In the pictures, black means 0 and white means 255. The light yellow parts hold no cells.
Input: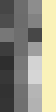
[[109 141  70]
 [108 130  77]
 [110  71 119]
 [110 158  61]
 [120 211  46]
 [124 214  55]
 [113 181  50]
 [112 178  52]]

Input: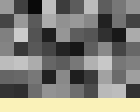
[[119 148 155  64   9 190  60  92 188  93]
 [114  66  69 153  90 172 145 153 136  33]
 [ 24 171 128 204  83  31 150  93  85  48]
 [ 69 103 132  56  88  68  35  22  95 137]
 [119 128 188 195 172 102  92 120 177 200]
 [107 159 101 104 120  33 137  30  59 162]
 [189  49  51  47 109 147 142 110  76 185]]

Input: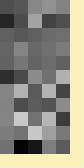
[[146 131  78  86 135]
 [ 66  79  38  76 163]
 [107 110  95  88  96]
 [111 123 100 132 104]
 [108  97  98 118  99]
 [112 176  46  74 139]
 [179  68 133 177  90]
 [ 83 139 131  77  92]
 [182  60 133 200 114]
 [159 121 124 114 199]
 [125  91 113   4  22]]

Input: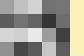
[[114 117 162 193 211]
 [ 52 109  92 115 100]
 [157  63 213 208 233]
 [198  93 144  71  90]]

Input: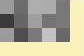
[[172 120 155 108 174]
 [116 121  59 102 159]
 [194 104 155  78 122]]

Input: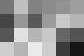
[[145 158 118 191 129 139]
 [200 180  69 151  89 155]
 [102  83  85 225 181 200]
 [ 59  21 205 180 234 205]]

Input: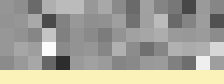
[[154 134 149 142 106 175 187 187 152 168 138 106 161 132 119  71]
 [157  81 147 150 169  74 130 152 143 145 159 113 160 187 105 132]
 [155 140 151 146 134 196 128 147 138 124 147 161 166 173 154 152]
 [175 215 151 166 158 251 138 147 150 134 176 140 112 134 177 171]
 [239 158 139 153 167 102  45 154 161 155 133 137 153 155 128 110]]

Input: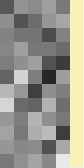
[[159 121  88 147 139]
 [150 166 143  84 108]
 [ 76 130 130 117 116]
 [120 107 134 159 119]
 [ 82  59 125 143 159]
 [ 39 157  99 211 126]
 [143 126 183 151  63]
 [178 110 213 106  99]
 [143 120 150 125 180]
 [187  61 163 120 173]
 [ 81 168 150 136 139]
 [136 232 121 144 164]]
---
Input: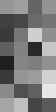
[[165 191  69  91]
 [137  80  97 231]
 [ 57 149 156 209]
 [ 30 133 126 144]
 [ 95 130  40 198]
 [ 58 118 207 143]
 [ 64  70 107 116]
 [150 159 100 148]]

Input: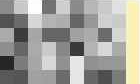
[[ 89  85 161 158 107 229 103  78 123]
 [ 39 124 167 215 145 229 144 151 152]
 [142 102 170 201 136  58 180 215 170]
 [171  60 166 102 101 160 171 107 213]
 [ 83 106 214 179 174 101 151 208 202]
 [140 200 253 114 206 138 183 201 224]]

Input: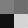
[[ 18 212]
 [126 110]]

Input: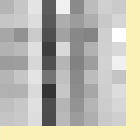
[[197 201 221  76 185 156 175 201 207]
 [191 199 224  77 181 147 181 204 215]
 [177 178 218  52 198 141 167 206 220]
 [181 197 228 116 192 138 188 208 195]
 [156 158 215  80 181 130 158 210 240]
 [178 185 223  62 217 138 178 208 216]
 [167 146 203  79 162 136 132 207 254]
 [198 202 221  89 173 156 174 200 213]
 [180 198 228  93 240 138 188 208 202]]

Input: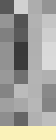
[[142 101 177 189]
 [160 168 183 132]
 [132 187 179 137]
 [153 112 180 176]
 [146  58 177 218]
 [146  57 176 217]
 [128  90 175 206]
 [149  83 178 197]
 [ 88 209 173 148]]

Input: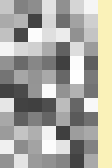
[[146 228 154 145 132  66 169]
 [240 140 163 252 228  76 130]
 [155 196 175 242  63 157 169]
 [168  96 127 101 167  90 112]
 [230  66  64  78 188 102 248]
 [ 66  74 149 250 146 178 115]
 [116 166 148 169 103 255 121]
 [146 106 135 115  64 252  94]
 [244 216 208 171  97 221 155]
 [193  71 252 223 236 145 196]
 [170 180  66 214 110 162 207]
 [198 129 141 226 144 213 245]]

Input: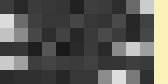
[[ 43  48  48  52  39  55  55 140 221 122  48]
 [202 160  62  68  61  59  65  52  53  62  58]
 [ 52  54  30  86  26  42  59  42 138 203 159]
 [194 139  71  45  66  39  58  74  59  40  71]
 [219 108  63  55  56  69  55  52  73  39  65]
 [ 61  40  59  56  53  33  62  59  45 105 204]]

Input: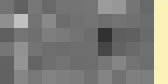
[[ 98 134 120 130 126 124 114 132 114 127 125]
 [ 99 148 100 111 115 109 110 119 133 115 110]
 [118 145 116 111 109 111 111  70  99 106 112]
 [ 95 117 111 126 122 115 109  49  94  96 106]
 [143 192 115 137 109 113 116 110 115 112 109]
 [115  97 119 105 116 116 118 155 151 117 105]]

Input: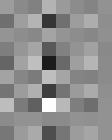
[[119 155 170  78 118 156 165 146]
 [139 146 146 138 139 146 144 146]
 [189 123  96 253 184 126 110 146]
 [116 156 176  61 116 155 171 143]
 [163 134 123 190 165 132 129 139]
 [101 162 191  27 105 159 181 139]
 [126 150 165  89 129 147 161 137]
 [148 141 136 164 148 141 135 144]
 [111 158 180  53 112 157 173 142]
 [156 138 129 179 154 140 132 146]]
